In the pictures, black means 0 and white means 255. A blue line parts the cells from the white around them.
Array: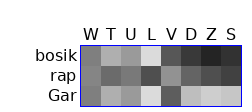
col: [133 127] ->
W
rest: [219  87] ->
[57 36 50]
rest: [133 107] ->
[121  79 146 100  79  65]
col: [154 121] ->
U
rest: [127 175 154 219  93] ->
[190 206 198]
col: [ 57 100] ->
D
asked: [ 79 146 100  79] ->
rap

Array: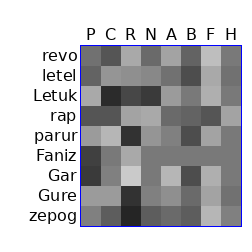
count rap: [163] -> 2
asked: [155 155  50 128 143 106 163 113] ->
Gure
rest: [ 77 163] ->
[121]
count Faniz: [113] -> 0
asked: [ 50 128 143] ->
Gure
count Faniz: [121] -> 6
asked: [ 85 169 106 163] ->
revo

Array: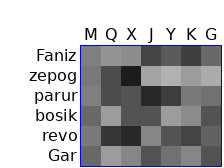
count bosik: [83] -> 3
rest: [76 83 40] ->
[ 62 121 113]

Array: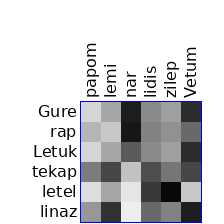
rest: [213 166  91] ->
[138 159  44]
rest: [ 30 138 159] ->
[44]
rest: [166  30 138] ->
[159  44]

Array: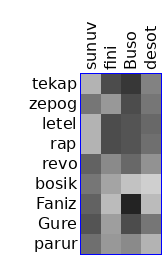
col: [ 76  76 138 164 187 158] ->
fini
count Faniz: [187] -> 2
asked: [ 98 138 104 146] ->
revo
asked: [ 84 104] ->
letel

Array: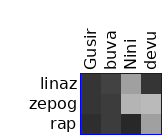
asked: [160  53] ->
linaz
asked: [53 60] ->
zepog
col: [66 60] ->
buva
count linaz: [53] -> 2
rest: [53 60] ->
[180 186]

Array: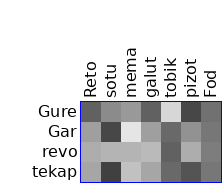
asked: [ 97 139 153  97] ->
Gure
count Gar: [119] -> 1
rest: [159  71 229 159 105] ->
[146 119]
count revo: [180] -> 2

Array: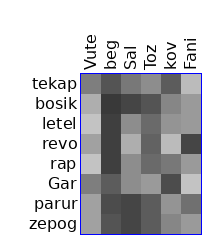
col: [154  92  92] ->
Toz
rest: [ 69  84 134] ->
[154]
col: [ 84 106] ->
Toz
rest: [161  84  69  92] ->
[134 154]
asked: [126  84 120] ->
tekap
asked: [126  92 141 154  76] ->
Gar

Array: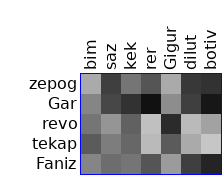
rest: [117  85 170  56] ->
[50]
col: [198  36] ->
botiv
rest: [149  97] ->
[192  43 186 162]
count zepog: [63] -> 1

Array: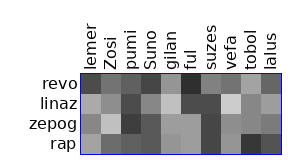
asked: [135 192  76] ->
linaz
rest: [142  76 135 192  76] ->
[ 76 204 135 157]
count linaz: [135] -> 2
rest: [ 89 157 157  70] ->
[142 135 123]
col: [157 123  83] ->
lalus

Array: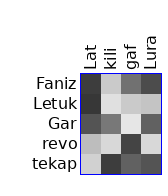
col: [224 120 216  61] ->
kili
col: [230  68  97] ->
gaf
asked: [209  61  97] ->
tekap

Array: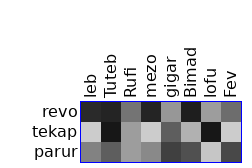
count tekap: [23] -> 2
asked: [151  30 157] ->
revo
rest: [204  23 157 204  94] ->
[177  23 204]

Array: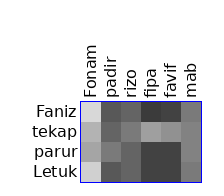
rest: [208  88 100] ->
[ 66  66 122]
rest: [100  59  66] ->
[122]
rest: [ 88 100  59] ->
[ 66 122]
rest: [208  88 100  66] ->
[ 66 122]
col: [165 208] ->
Fonam
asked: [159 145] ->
tekap
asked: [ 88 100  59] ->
Faniz

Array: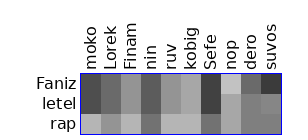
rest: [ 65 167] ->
[127 134]
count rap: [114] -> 2
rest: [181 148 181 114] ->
[181 181 114 167 127 127]
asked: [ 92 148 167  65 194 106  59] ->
Faniz
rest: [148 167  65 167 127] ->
[134]
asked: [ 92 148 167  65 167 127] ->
letel
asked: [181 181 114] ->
rap

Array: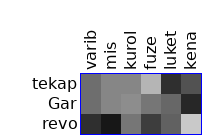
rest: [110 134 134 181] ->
[47 82]
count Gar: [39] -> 1
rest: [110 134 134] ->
[181  47  82]
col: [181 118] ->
fuze
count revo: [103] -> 0
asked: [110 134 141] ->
Gar

